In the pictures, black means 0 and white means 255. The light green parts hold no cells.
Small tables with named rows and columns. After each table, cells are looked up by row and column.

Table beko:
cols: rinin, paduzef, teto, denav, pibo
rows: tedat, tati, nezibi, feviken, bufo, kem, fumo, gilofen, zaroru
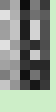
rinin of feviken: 159
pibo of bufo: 77
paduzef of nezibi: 195
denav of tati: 112
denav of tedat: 124
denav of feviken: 211
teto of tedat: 13
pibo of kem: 85
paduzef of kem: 195
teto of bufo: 70
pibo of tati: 92

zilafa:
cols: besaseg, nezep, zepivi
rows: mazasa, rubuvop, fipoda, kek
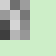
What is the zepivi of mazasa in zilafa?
157
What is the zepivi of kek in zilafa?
151
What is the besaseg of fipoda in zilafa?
76
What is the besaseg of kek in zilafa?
62
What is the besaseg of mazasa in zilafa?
208
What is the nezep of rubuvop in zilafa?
200
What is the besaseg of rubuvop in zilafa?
153
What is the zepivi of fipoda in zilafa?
139
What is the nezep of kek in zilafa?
181
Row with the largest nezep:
fipoda

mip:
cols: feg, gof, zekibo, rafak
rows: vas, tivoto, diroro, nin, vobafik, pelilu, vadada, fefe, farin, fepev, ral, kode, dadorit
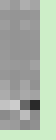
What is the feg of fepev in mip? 172
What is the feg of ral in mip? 194
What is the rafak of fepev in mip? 163
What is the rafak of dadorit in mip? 144
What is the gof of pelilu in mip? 148
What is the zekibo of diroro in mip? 160
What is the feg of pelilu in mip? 153
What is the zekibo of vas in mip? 174
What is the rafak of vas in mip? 165
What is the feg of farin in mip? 165
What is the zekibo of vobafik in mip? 149
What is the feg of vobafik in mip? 152
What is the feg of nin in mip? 150
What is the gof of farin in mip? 148

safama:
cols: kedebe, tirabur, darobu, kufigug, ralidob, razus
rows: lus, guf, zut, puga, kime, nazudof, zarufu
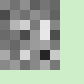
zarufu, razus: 120
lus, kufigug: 95
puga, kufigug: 154
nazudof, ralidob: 36
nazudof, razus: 201
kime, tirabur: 104
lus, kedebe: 137
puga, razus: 77
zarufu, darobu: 113
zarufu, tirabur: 153
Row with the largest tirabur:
zut

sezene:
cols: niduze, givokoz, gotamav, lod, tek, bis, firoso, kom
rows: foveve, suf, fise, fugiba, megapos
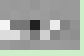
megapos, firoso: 154
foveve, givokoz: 153
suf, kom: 154
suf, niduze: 154
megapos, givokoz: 151
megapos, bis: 156
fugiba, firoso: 147
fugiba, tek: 207
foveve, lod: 150
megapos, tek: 156
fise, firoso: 132
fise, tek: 152
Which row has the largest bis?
fise

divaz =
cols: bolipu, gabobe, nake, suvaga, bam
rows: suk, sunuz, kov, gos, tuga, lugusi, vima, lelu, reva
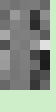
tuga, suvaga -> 151
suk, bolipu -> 124
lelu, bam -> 78
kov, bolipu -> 114
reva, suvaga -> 54
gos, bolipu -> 168
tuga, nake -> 123
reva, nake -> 121
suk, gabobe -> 115
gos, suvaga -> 122
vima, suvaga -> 110
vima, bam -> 28
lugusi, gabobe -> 122
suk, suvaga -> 123
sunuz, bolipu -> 103
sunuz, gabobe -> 153
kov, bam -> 120
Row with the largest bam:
tuga

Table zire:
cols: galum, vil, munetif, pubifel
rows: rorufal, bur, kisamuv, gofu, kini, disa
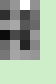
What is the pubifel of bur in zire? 111
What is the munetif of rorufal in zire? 255
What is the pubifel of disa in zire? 150
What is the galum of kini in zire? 105
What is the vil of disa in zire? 165
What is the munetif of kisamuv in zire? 87
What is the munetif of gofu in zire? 49
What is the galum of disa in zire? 119
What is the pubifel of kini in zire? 133
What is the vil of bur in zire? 131
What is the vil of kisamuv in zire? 167
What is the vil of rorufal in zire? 150
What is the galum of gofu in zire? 11
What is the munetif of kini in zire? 35
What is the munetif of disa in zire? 155
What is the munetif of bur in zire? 65

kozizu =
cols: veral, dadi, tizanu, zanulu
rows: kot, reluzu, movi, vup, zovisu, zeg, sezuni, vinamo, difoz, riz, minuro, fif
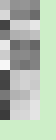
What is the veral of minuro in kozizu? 70
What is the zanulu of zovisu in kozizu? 102
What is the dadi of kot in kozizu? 146
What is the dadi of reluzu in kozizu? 131
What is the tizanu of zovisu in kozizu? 124
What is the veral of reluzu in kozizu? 216
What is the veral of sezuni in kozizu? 247
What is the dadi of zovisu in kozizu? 105
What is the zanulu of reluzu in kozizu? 107
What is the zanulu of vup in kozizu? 192
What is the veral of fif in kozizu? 59
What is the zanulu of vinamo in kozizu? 206

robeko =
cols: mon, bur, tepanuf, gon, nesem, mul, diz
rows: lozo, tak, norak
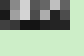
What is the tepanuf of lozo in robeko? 209
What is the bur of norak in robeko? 55
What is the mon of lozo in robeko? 52
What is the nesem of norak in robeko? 32
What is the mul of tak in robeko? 34
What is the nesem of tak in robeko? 173
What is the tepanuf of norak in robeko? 20
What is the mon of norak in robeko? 64
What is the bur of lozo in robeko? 137
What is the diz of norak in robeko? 36
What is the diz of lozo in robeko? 98
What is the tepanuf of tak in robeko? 212
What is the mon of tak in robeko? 24
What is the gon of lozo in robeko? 86
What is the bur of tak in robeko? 160
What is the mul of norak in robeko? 36
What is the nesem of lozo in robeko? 102
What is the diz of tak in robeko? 76

